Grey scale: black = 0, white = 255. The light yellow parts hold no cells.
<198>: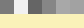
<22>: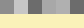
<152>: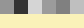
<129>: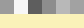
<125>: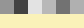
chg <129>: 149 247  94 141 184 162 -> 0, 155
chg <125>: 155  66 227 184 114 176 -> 0, 149
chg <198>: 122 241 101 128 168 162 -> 3, 134
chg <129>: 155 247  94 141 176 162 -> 4, 184

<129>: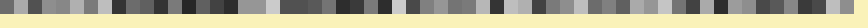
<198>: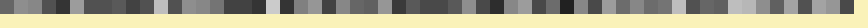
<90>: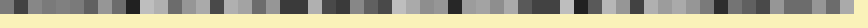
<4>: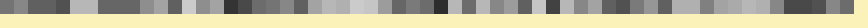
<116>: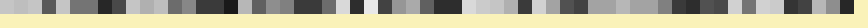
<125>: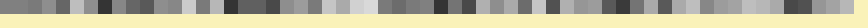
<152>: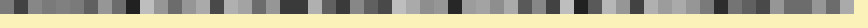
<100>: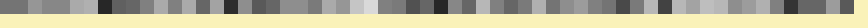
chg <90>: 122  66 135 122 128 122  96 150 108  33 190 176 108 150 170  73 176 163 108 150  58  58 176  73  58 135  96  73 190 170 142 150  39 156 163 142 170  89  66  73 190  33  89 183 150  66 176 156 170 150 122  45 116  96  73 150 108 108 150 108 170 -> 39, 66
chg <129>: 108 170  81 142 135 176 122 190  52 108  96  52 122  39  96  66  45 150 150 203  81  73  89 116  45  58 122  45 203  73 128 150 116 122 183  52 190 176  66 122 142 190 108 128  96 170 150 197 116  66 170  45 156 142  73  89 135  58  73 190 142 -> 21, 81
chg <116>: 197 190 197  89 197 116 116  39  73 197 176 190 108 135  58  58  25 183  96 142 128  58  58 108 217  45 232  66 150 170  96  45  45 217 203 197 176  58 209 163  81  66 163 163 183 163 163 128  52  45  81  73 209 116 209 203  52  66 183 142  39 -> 48, 58

